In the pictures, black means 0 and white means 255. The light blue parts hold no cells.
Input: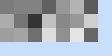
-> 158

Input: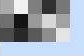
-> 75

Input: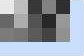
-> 123

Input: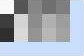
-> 47

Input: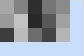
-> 60

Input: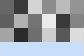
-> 164

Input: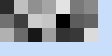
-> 177

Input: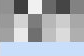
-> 161

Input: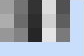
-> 151
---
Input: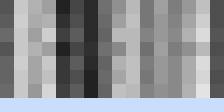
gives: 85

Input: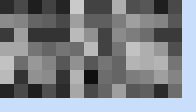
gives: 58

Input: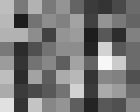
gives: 129

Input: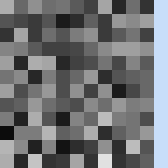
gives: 65

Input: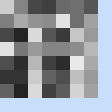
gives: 153

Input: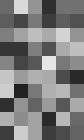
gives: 147

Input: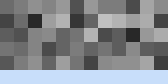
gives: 172

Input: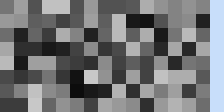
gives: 101
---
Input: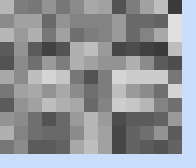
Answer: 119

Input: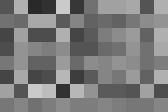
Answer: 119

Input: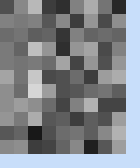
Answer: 136

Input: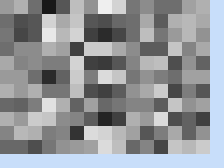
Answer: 104

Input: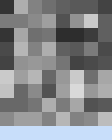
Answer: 138
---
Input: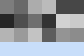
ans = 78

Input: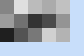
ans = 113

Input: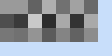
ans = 58

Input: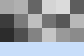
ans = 123

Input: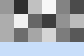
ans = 241

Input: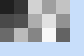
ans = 80

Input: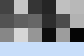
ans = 96
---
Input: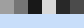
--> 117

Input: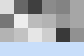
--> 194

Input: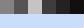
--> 84

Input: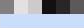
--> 225

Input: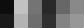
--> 179

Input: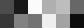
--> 130

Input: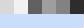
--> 241

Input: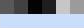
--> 65

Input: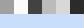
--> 251
